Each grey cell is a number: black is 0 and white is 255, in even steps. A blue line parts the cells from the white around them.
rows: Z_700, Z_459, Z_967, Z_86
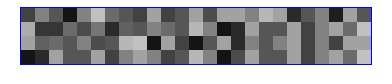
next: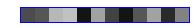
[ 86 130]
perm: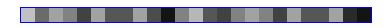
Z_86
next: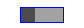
[130 183]
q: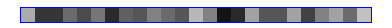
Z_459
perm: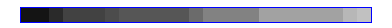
Z_86
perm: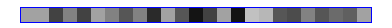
Z_967

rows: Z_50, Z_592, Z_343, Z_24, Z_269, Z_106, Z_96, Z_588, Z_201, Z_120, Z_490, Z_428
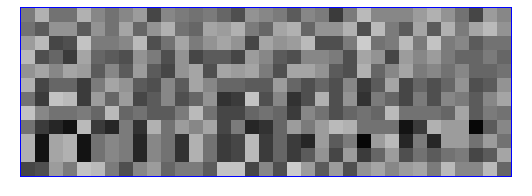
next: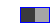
[102  91]
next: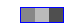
[114 165]
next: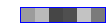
[123 135]
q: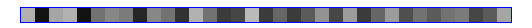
Z_490
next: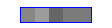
[ 91 195]
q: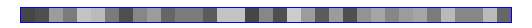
Z_428
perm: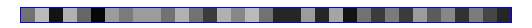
Z_120

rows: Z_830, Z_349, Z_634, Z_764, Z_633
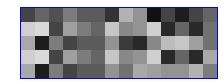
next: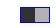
[147  17]
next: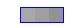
[147 178]

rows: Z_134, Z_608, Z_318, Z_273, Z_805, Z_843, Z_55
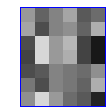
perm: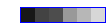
Z_318
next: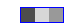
[183  67]
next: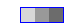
[89 35]

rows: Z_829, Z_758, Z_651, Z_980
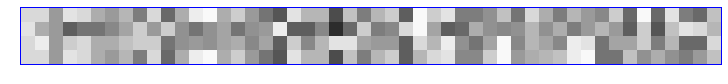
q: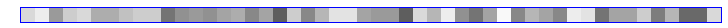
Z_651
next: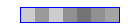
[116 145]
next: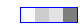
[125 145]
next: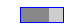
[249 154]
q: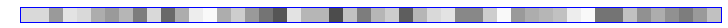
Z_980

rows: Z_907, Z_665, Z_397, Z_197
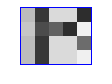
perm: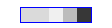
Z_197
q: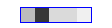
Z_197

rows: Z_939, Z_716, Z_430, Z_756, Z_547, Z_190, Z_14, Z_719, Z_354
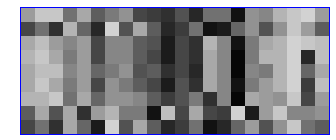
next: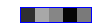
[180 180]
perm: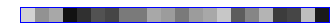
Z_190

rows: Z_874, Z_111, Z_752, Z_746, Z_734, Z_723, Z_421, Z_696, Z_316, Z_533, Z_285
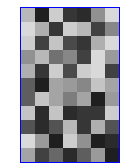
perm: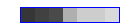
Z_734
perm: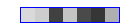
Z_752
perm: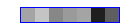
Z_723
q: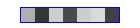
Z_734

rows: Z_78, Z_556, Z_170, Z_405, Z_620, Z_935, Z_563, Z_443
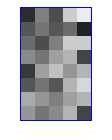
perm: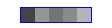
Z_443
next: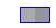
[127 159]
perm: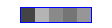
Z_443

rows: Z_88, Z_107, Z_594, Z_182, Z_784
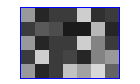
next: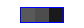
[ 26 183]
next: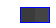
[ 38 131]
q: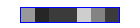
Z_594
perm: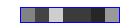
Z_182
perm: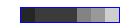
Z_594

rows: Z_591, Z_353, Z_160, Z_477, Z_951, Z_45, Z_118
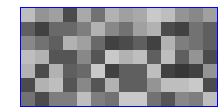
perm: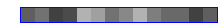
Z_353
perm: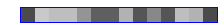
Z_45
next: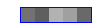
[65 75]
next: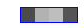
[136  85]
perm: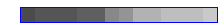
Z_477

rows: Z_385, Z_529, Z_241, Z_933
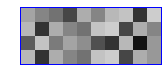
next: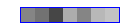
[ 51 205]
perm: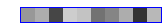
Z_933
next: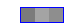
[80 51]
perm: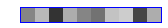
Z_529
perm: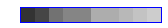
Z_529
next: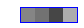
[133 184]

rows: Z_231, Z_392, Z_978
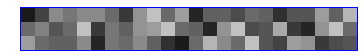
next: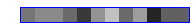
[ 76 106]
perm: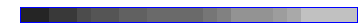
Z_392
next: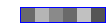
[ 67 157]
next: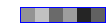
[97 76]
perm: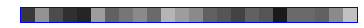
Z_231
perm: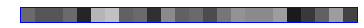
Z_978

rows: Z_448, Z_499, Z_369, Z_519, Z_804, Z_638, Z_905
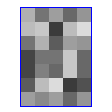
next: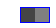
[104 199]
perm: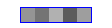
Z_369
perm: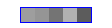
Z_369
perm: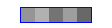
Z_448
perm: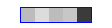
Z_499

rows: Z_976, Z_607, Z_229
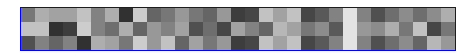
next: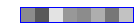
[ 70 119]
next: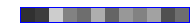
[ 70 162]
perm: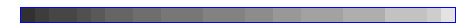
Z_976
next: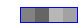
[119 140]
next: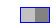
[174  49]
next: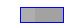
[194 130]

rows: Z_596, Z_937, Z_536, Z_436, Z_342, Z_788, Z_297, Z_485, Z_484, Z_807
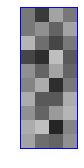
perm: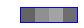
Z_807
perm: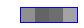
Z_807
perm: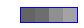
Z_807
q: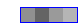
Z_485
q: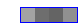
Z_807
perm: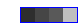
Z_436

